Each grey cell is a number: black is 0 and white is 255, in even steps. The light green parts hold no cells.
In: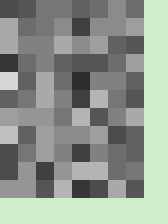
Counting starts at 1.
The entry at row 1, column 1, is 76
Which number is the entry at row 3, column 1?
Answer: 169
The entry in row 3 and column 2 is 129
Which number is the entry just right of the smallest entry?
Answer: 129
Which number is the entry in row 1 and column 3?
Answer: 118
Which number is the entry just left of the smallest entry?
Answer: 109
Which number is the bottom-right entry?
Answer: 85
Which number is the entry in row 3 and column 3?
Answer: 129
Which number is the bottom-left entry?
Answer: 149
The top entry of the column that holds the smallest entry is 97
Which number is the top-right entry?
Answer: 109
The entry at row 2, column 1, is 169
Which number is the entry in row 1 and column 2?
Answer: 85
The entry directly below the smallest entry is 64
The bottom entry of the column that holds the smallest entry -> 54

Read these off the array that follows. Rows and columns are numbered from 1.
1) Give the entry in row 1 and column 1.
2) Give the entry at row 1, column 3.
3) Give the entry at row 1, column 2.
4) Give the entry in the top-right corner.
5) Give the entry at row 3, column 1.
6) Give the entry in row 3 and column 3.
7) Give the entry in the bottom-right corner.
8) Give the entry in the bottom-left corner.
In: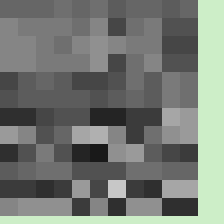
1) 102
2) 102
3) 102
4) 102
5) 133
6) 122
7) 47
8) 133

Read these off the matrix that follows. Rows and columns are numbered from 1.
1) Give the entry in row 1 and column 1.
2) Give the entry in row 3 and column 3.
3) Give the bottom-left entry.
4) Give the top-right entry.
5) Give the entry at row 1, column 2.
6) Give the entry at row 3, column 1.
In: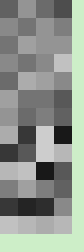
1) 97
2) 148
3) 193
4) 77
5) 148
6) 116

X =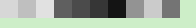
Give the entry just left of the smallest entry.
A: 54
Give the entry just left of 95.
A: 225

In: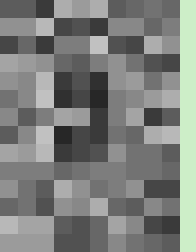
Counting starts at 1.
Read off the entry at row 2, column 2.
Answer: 145
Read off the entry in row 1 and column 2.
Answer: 92
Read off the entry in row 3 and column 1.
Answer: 70
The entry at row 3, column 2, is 103
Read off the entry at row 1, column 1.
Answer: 92
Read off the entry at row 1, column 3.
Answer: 58
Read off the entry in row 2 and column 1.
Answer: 145
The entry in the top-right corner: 103
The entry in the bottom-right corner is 92
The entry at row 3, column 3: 58
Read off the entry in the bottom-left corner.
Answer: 155

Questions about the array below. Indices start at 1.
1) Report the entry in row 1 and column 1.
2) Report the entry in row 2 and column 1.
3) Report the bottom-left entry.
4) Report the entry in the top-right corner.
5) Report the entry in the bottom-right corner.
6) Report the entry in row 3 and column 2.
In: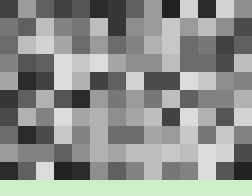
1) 66
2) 119
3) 43
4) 142
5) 34
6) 189

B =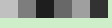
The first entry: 192
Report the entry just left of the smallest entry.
125

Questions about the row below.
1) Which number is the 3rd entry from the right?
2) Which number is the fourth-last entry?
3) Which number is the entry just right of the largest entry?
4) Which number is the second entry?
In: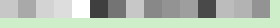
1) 188
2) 73
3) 63
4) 169

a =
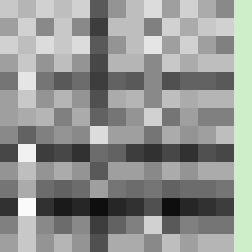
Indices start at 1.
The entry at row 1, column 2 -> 181
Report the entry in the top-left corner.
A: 200
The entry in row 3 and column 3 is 220
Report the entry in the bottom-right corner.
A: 181
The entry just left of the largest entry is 49
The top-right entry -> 137
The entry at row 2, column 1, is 159
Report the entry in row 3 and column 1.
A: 209
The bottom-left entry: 159
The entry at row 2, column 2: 209
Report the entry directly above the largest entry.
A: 171
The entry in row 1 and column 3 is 209
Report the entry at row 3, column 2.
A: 190
